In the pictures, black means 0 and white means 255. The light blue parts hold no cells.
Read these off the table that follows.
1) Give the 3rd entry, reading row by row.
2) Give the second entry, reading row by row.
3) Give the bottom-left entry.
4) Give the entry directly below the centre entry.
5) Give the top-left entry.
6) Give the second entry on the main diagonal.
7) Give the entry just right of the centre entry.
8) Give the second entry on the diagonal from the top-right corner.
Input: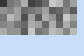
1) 132
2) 118
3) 172
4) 160
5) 52
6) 132
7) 172
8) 132

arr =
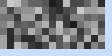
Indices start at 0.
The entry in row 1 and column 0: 147
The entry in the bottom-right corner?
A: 88
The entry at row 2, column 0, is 115
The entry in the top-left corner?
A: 115
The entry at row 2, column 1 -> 115
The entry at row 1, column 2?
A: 131
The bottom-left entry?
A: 162
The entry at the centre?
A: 73
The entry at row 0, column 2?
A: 189
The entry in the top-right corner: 44
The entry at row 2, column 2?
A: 58

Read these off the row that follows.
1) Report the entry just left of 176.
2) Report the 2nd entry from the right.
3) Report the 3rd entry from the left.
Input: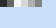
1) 216
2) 176
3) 247

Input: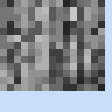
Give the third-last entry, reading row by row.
118
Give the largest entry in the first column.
175
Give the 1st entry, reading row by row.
106
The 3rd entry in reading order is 132
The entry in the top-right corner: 63
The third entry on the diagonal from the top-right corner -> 161
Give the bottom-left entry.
161
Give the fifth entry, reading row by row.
132
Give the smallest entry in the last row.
37
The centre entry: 90
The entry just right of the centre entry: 161
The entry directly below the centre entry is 63
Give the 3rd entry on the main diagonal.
118
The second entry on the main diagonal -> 118
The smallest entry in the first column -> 78
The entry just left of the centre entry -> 175
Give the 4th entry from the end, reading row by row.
90

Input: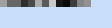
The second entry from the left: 103
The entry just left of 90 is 172
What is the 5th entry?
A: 75
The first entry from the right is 145

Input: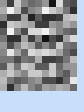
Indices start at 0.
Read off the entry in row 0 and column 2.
201
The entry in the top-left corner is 150
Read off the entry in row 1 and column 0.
174
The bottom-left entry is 174
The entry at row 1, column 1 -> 242
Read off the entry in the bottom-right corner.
106
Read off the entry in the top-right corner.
76
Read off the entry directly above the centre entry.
134
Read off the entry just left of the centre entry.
162
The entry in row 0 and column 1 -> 62
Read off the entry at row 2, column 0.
134
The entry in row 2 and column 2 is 62
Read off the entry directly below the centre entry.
201

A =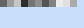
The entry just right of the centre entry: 85
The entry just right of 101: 158
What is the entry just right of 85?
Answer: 129

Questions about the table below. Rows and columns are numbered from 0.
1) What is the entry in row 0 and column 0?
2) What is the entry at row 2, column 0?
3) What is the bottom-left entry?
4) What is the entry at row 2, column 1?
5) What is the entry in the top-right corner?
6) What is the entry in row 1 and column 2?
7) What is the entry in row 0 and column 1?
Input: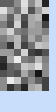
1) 97
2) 168
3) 140
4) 97
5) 36
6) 113
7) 97

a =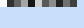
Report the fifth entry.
22
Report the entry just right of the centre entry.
88
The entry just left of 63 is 112
